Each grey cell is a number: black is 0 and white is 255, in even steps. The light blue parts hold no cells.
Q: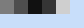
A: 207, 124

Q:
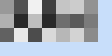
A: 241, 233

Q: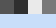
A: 234, 121

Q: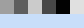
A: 224, 203

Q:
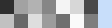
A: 250, 244

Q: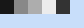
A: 236, 173

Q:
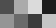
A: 219, 197

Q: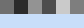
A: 202, 147
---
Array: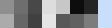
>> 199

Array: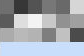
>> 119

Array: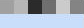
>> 111

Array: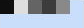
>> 100

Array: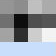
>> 141

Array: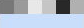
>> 197

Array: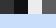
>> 17

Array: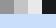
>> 196

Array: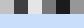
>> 120
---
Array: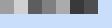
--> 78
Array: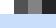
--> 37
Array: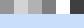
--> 63
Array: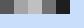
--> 30
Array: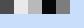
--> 125
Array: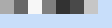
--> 198
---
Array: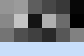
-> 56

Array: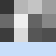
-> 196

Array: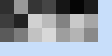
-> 5

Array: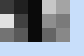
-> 199

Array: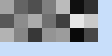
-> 15

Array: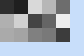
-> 183
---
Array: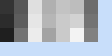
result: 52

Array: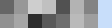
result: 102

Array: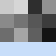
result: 202

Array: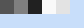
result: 84

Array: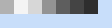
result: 177

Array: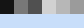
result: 20

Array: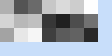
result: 176
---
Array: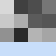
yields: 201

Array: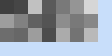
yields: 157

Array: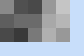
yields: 94

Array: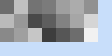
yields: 186

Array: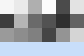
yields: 61

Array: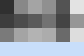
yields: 61

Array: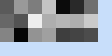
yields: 103
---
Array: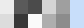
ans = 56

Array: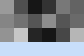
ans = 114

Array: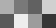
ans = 237

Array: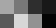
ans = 215

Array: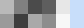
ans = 62

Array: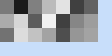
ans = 214

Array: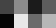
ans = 232

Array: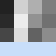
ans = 236

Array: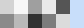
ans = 185
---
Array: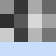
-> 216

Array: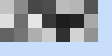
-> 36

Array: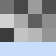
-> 94

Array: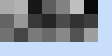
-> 50

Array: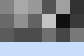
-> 16

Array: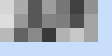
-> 79

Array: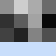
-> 163
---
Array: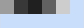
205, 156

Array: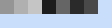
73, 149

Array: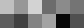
116, 94

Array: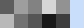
146, 185

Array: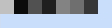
54, 192

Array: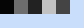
68, 5

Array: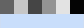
4, 99

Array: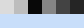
37, 219

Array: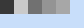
167, 56

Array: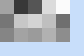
251, 133
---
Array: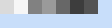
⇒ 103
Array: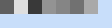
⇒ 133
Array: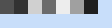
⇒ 237
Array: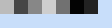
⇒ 113
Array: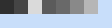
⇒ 105
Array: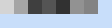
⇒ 49
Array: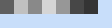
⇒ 151
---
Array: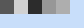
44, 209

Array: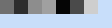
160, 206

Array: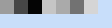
197, 213

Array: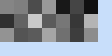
91, 201

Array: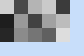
66, 221

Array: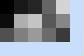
196, 211
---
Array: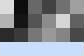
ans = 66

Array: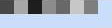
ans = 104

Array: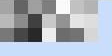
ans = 250

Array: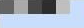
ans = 72

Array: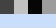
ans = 193

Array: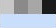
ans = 138

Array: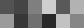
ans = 206
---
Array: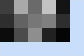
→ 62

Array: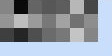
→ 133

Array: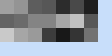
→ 160

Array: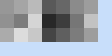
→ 151

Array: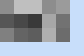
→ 141

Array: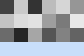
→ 66
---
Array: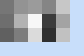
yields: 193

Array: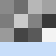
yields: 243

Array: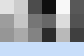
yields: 63

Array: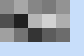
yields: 108

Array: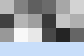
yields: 101

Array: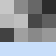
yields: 152
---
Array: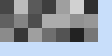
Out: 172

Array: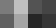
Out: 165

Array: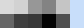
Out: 56

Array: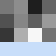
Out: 134

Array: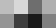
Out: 62

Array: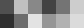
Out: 150

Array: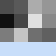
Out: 70

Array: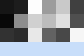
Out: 188

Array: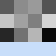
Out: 161

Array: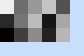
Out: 188
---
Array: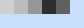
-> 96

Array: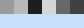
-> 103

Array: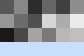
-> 64

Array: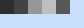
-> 87

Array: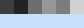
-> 124

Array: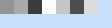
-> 197

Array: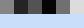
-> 112

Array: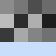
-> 188

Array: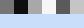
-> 90
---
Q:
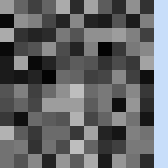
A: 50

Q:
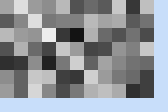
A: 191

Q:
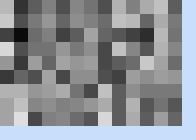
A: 93

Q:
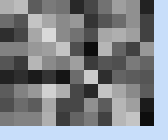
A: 34

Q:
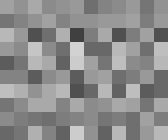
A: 146
